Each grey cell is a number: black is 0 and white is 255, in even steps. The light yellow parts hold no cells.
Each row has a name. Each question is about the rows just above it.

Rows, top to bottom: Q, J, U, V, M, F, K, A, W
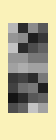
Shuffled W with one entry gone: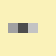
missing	[98]
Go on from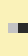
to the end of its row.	[77 98]

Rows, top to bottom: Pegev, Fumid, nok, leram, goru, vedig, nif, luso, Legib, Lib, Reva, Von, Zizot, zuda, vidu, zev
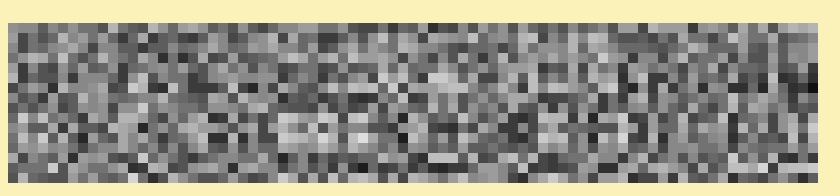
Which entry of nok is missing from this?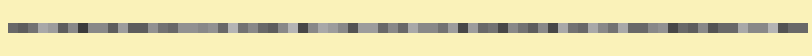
[125]
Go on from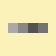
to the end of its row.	[145 104 145 156 156 168  59  93  83 168  71 168 114 136  59 156 145 114
 136 114  71 136 114 168  71 136 104 104  93 145  83  93 156  59]
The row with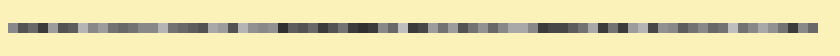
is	luso

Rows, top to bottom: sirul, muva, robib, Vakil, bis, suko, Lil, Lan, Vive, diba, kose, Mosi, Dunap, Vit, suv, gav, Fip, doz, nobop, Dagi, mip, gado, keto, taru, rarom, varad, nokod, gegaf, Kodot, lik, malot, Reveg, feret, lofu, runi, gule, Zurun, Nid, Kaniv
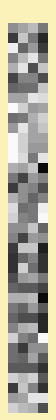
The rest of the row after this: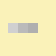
[78]
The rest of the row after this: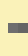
[163  90]

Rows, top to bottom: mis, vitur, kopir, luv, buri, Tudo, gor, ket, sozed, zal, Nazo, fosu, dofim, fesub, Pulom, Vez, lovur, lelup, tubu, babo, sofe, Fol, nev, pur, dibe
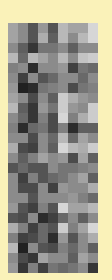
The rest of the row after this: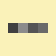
[139 139 105 139]
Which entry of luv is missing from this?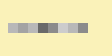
[195]

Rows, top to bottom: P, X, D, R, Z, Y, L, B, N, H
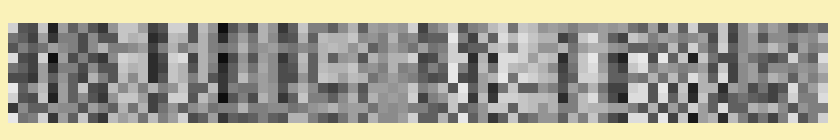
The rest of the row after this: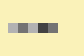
[148  96 139 158 115 127 127 178 127 127 139 139 115 127 148 158 178 148
 158 158 115 148 139 148 127 127  96  85 197  96 115 148 197 197  96 197
 187 148 178 127 127 187 178 178 158 158 127  85 178  76 158  96 208 158
  96 220  96  96 178 158 187 139  85 148 127 127]
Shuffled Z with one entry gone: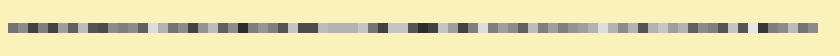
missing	[168]
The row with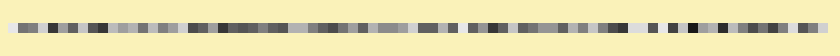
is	H
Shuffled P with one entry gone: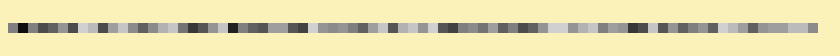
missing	[105]

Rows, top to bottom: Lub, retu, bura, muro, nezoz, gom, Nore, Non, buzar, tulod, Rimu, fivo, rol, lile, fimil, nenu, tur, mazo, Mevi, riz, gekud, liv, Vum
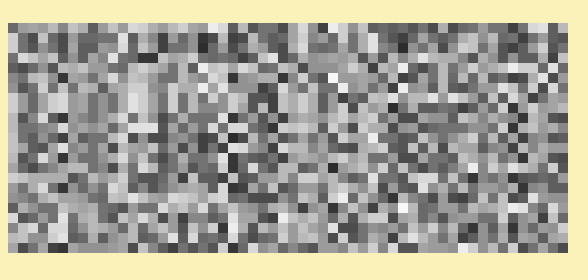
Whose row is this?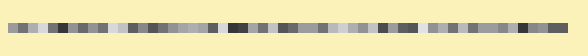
tur
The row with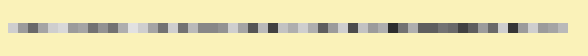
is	buzar
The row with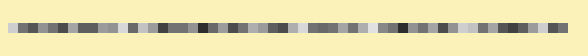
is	bura
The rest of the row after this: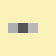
[155 194 155 194 164 146 225  76  76 114 146 135 155 114 194 155 206 135
 185 105  54 146  94 164  54 146 105 155 146 206]
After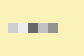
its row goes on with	[105  54 185 135 114  76 155  76  65 105 194 114 194  76  94 225 155 146
 146]
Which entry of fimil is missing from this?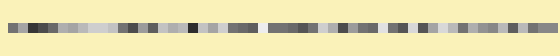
[125]

